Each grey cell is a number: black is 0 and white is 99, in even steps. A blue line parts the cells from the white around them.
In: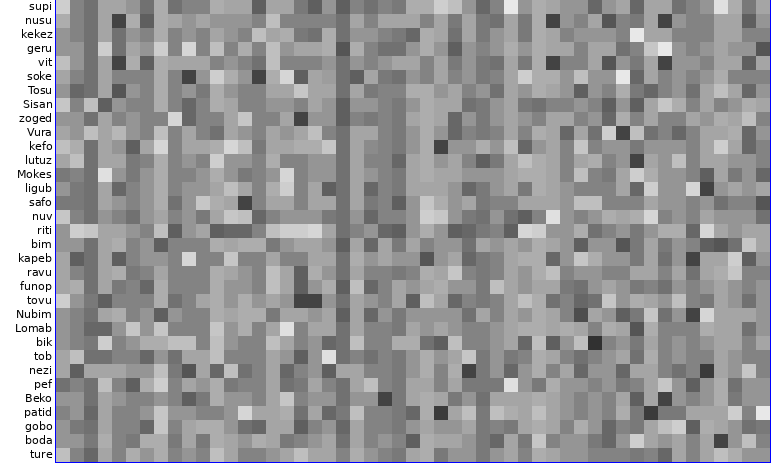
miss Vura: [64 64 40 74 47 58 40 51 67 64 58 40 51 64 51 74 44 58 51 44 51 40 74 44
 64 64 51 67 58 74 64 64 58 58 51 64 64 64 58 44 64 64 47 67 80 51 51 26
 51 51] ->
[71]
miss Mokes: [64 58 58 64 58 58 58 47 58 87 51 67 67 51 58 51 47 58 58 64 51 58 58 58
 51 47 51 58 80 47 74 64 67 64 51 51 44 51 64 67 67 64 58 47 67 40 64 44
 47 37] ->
[83]
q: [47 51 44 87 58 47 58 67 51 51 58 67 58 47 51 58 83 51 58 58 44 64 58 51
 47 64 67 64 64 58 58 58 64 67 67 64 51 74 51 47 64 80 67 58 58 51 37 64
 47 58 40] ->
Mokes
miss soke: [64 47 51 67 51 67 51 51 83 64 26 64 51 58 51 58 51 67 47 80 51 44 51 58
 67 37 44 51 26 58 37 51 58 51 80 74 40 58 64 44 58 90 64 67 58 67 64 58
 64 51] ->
[61]
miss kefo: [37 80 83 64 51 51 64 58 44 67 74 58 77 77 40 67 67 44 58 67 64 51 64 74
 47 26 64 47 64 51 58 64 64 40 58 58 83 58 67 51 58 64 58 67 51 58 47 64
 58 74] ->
[54]
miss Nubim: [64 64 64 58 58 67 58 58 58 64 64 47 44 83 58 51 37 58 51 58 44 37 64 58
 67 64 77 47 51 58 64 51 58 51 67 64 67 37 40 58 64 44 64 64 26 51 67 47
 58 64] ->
[30]

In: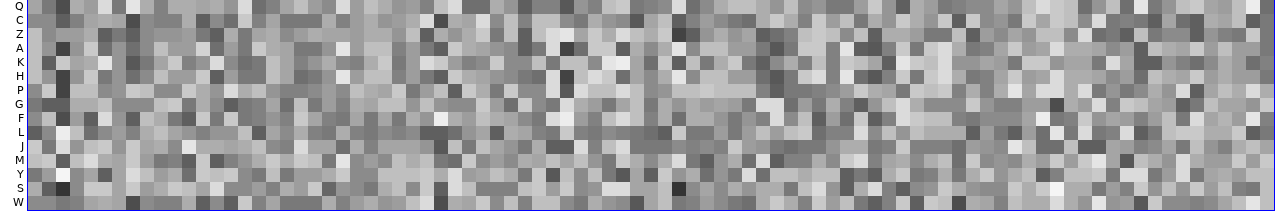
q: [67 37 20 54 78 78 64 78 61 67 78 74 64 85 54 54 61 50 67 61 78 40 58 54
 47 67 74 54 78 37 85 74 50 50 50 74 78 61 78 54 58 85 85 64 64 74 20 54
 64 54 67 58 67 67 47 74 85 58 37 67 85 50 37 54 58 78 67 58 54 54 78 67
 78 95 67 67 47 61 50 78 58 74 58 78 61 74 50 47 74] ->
S
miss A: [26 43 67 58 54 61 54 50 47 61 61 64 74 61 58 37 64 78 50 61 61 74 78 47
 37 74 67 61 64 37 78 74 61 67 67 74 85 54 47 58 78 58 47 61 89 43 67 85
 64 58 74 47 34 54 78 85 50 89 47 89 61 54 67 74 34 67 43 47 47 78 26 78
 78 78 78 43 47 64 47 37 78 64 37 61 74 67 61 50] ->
[82]
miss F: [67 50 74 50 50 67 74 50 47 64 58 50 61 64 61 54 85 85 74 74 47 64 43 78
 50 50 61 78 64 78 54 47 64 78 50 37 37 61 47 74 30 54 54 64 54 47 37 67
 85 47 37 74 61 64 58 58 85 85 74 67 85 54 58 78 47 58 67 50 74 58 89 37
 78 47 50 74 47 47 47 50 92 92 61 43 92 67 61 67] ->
[70]
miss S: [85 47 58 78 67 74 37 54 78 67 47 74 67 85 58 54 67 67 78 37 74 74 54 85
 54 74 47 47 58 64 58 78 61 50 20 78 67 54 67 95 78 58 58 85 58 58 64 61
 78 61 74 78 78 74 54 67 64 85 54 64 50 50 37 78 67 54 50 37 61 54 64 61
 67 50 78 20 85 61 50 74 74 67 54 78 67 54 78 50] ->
[40]

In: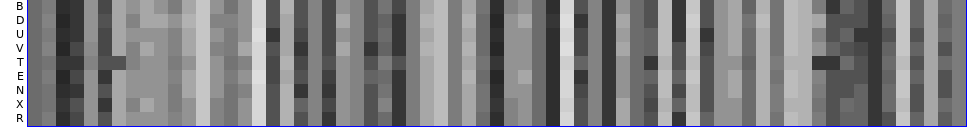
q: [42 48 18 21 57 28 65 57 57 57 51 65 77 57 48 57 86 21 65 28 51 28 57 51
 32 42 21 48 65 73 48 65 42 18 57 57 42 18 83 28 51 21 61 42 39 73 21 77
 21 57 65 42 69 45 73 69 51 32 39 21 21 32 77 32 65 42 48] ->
U
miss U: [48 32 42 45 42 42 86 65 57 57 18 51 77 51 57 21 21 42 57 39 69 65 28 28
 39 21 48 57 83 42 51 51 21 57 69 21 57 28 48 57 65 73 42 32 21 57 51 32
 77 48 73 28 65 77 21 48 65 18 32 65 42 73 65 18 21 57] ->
[61]
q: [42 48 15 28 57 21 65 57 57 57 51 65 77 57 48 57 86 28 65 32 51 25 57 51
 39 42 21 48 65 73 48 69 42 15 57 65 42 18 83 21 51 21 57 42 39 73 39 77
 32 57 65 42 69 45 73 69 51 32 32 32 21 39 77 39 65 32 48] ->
E
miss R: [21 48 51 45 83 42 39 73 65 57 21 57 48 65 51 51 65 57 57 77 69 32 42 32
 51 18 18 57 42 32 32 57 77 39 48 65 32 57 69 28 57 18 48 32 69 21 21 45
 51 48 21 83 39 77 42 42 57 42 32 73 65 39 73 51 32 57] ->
[36]
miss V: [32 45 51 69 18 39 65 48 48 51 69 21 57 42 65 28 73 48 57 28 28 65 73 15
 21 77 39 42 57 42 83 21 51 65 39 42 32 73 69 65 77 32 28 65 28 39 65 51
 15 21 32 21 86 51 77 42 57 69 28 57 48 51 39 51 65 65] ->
[54]
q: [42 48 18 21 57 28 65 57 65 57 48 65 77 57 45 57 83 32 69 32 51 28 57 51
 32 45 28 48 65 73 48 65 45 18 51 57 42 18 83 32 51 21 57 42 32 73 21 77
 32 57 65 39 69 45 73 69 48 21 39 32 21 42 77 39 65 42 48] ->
B
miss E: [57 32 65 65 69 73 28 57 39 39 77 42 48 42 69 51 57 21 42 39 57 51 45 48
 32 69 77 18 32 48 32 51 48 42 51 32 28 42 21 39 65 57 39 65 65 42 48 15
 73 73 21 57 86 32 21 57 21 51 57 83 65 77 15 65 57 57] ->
[25]

